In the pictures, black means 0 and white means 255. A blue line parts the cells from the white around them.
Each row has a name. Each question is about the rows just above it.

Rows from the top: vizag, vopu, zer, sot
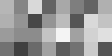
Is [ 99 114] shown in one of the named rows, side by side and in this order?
no
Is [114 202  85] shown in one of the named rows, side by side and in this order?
yes
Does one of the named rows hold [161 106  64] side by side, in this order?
no
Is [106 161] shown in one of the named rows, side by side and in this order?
yes

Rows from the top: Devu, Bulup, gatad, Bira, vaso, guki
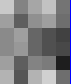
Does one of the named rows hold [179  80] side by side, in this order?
no
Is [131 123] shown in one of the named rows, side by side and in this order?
yes
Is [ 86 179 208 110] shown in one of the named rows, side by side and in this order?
yes

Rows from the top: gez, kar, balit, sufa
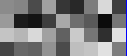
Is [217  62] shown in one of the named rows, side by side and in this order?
yes
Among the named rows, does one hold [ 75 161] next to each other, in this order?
yes
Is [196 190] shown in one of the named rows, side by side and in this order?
no

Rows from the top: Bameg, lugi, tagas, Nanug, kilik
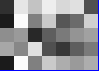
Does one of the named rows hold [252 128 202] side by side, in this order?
yes
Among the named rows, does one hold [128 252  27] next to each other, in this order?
no
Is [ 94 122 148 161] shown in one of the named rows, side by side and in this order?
yes

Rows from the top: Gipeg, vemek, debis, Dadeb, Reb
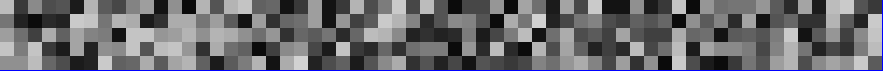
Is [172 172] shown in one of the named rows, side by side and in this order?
yes
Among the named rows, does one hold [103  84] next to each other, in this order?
no
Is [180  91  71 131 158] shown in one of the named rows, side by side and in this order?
yes

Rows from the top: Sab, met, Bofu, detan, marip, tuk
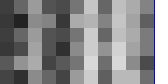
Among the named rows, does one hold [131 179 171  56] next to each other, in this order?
no
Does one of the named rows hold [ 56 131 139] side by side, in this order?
no

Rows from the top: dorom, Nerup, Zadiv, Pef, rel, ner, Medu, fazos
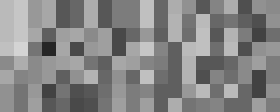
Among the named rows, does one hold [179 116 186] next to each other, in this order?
yes
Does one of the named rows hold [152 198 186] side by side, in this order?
no
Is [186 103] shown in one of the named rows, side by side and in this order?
yes
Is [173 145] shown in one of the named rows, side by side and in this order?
yes
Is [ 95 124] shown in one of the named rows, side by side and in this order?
no
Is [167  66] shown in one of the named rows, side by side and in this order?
no

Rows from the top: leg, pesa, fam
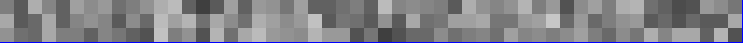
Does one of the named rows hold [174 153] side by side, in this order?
no
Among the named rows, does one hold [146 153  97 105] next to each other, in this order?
no
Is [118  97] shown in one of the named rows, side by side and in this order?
yes
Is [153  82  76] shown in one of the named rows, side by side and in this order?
no

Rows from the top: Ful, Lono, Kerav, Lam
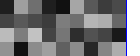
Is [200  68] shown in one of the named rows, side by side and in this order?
no
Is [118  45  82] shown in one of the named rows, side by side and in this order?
yes

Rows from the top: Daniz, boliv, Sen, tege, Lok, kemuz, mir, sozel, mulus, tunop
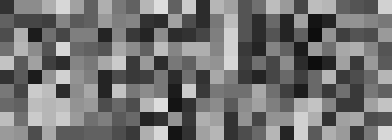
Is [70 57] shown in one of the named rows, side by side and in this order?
no
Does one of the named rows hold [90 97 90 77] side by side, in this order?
no
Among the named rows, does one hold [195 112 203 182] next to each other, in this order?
no
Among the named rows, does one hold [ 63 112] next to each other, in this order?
yes

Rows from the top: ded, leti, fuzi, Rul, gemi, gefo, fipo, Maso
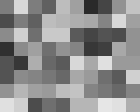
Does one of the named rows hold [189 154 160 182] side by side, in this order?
no
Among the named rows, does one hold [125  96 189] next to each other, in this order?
yes
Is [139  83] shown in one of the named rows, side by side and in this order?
no
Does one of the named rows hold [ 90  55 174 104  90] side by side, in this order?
no
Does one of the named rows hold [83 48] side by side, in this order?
no
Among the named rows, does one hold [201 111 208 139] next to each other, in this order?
no
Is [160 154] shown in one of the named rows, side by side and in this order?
yes

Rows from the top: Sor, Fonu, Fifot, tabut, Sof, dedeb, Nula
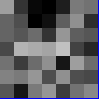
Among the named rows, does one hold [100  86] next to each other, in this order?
yes
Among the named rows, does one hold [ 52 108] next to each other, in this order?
no
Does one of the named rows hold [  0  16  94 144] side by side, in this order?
yes
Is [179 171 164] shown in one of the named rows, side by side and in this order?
yes
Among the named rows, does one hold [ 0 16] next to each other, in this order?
yes
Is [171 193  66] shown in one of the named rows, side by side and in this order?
no
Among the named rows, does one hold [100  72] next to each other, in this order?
no

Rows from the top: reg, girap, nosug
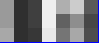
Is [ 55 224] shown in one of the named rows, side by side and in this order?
no
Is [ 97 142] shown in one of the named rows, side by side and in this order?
yes
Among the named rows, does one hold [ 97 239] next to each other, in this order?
no
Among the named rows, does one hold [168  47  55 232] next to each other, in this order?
yes

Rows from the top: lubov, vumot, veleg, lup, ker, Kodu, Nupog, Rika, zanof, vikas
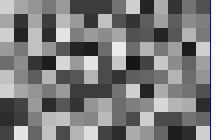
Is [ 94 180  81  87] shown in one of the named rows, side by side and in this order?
no
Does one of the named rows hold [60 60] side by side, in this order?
yes
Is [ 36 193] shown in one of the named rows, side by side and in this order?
yes
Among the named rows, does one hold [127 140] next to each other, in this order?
yes

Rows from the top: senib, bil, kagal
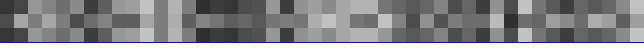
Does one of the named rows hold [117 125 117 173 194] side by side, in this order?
yes
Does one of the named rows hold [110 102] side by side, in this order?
yes
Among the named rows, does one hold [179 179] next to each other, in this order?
yes
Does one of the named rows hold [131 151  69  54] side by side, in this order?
no
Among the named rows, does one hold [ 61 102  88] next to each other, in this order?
yes
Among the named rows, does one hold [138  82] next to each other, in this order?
no
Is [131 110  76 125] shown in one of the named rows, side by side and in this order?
no

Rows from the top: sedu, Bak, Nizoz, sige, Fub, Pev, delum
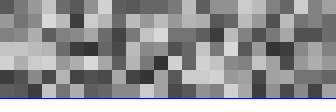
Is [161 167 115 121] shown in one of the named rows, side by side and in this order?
no
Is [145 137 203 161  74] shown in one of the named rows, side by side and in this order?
no

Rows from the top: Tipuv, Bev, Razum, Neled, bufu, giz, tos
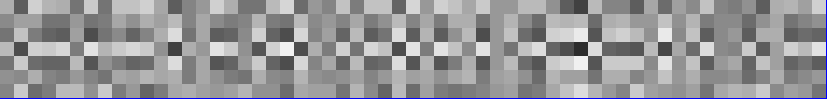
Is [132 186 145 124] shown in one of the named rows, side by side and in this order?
no
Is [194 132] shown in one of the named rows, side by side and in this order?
yes

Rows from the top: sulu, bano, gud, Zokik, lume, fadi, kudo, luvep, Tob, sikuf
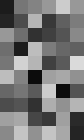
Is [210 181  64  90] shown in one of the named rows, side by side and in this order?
yes
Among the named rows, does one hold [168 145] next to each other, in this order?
yes
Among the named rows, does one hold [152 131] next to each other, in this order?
no

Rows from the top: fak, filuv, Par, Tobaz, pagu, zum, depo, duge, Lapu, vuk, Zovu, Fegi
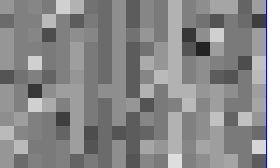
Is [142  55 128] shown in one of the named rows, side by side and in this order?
no
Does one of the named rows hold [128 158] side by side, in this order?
yes
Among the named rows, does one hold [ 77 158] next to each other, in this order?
no
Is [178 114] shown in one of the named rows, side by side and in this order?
yes
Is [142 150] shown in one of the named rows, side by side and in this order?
yes
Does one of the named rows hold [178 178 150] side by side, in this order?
yes
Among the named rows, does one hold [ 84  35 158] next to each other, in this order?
yes

